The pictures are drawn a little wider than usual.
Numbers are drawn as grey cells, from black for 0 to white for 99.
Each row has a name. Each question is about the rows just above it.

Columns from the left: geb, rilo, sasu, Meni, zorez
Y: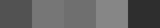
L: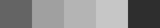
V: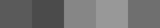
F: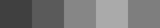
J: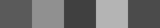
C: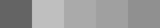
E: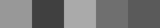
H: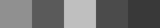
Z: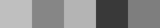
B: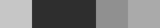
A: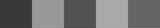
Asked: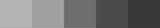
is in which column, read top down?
Meni
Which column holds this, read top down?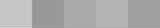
Meni
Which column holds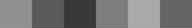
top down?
zorez
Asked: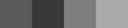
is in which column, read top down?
zorez

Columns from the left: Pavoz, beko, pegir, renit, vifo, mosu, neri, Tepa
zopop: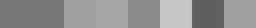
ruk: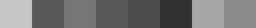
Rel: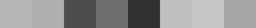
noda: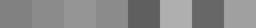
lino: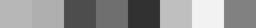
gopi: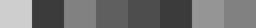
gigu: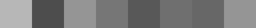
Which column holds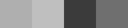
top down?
mosu
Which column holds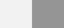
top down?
neri
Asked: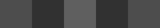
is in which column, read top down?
vifo
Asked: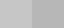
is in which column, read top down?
Pavoz

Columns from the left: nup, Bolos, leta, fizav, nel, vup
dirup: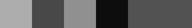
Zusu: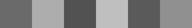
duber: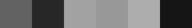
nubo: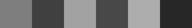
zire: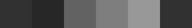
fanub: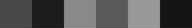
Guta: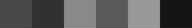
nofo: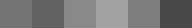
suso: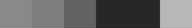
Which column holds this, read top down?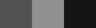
vup
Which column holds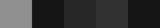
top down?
vup
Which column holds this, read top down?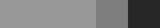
nel
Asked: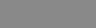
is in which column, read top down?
leta
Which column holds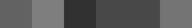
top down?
nup
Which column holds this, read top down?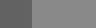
leta

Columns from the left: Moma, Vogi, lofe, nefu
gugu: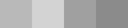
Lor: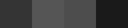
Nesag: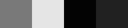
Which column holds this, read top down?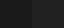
nefu
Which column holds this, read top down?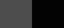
lofe
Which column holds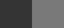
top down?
Moma
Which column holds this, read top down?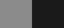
nefu
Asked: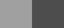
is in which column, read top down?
lofe

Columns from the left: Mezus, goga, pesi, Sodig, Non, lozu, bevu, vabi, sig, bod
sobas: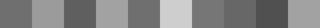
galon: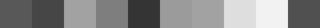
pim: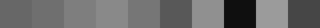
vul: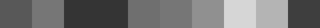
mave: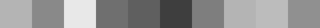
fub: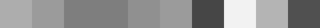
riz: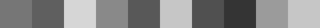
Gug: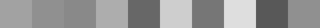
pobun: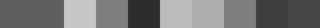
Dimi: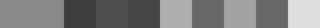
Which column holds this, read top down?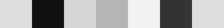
vabi
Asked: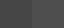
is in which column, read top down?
bevu
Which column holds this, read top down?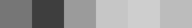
lozu

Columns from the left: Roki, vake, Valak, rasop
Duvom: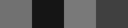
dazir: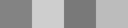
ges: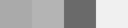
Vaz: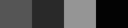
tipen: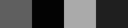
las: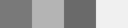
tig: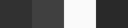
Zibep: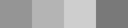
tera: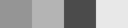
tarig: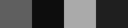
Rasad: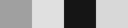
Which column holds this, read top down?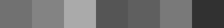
Roki
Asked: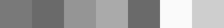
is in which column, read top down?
Valak

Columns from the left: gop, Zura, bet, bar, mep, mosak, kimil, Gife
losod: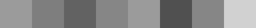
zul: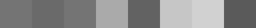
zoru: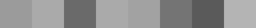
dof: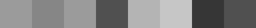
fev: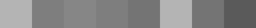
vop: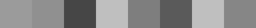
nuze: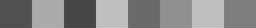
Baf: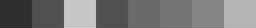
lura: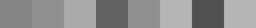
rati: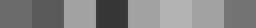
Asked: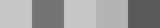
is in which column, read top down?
mosak
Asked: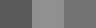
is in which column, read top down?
mosak

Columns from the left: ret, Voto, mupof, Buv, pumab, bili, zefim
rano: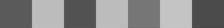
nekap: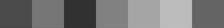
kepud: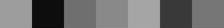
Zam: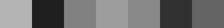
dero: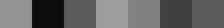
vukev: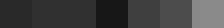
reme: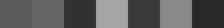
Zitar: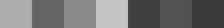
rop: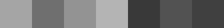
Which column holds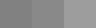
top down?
Buv
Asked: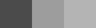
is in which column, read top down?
ret
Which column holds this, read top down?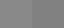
pumab
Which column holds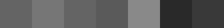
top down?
zefim
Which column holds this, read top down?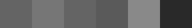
zefim

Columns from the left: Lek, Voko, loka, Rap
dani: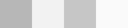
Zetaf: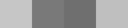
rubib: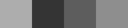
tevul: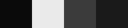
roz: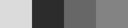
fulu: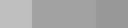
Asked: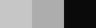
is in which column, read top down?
Lek
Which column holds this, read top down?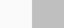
Rap
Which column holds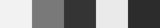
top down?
Voko
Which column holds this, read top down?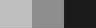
Rap
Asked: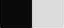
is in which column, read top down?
Lek
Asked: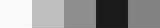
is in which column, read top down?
Rap
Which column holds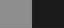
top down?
Rap

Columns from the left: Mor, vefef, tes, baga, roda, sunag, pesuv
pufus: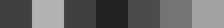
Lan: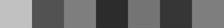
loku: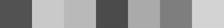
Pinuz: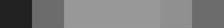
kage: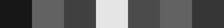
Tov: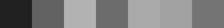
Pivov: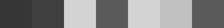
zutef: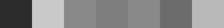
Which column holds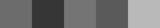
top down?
pesuv
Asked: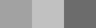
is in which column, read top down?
sunag
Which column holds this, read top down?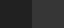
Mor
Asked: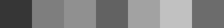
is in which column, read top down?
sunag
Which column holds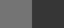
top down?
sunag
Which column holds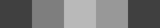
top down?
tes

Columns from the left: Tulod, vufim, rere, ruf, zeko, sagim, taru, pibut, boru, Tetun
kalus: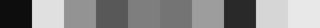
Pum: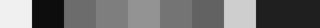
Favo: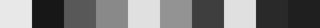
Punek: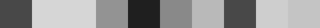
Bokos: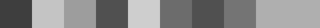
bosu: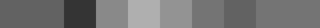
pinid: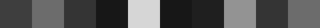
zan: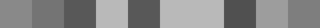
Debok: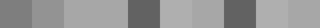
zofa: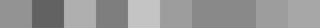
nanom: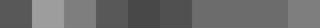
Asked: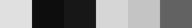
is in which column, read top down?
vufim
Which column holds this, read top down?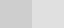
pibut
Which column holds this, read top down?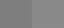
ruf
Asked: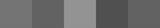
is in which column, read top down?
pibut
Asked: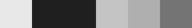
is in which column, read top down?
Tetun
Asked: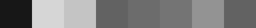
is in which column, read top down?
vufim
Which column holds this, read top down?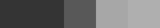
rere

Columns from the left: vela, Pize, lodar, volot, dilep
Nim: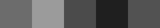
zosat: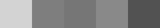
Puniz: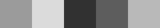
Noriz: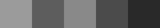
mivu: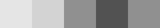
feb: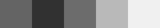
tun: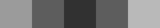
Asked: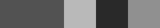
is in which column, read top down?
dilep
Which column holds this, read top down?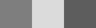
Pize
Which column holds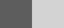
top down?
Pize
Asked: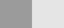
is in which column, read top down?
vela
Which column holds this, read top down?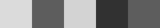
Pize
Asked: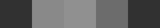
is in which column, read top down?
lodar

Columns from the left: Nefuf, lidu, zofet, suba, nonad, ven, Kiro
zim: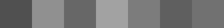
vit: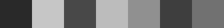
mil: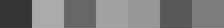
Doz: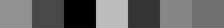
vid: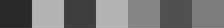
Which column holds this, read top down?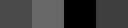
zofet
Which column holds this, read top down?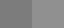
nonad

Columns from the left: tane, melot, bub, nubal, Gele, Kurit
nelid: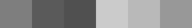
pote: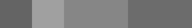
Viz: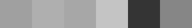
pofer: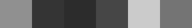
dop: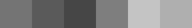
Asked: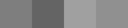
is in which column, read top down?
tane

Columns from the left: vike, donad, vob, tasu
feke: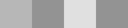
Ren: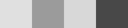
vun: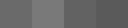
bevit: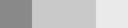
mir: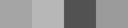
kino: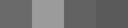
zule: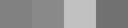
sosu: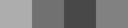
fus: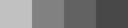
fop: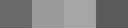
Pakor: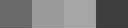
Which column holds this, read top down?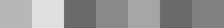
vike
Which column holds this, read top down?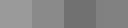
donad
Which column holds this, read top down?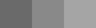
vike

